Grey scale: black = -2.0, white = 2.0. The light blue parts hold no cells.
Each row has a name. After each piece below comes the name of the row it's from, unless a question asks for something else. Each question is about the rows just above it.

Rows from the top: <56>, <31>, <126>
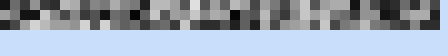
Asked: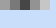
<56>
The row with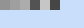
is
<126>
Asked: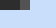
<126>

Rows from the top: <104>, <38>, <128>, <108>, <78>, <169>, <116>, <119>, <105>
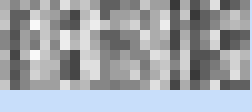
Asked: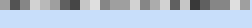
<119>
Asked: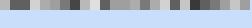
<38>
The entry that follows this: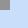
[1.5]
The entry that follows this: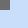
[1.3]

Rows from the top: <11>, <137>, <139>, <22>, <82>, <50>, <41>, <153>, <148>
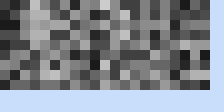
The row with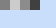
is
<11>
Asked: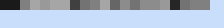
<139>
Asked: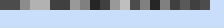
<22>
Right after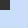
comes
[0.4]
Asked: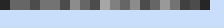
<148>
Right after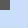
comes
[-1.0]

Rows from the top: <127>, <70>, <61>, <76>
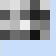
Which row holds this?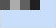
<70>
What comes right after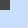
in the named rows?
[-0.3]

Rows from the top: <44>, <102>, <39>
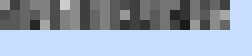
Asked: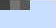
<102>
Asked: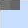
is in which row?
<44>

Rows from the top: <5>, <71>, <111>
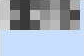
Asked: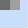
<111>
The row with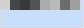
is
<111>
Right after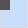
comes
[0.7]
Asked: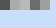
<111>
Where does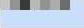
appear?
<71>
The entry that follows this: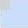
[-0.9]

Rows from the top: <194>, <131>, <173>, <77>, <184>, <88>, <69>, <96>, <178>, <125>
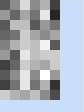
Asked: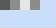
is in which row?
<96>
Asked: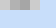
<69>
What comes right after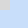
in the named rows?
[0.2]
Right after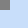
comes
[0.8]

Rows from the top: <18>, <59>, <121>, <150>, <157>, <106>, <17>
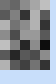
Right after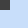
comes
[-0.2]
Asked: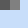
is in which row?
<59>
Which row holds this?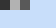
<59>
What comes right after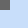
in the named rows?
[0.2]
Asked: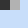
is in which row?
<59>
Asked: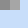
<18>
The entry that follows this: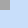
[1.0]

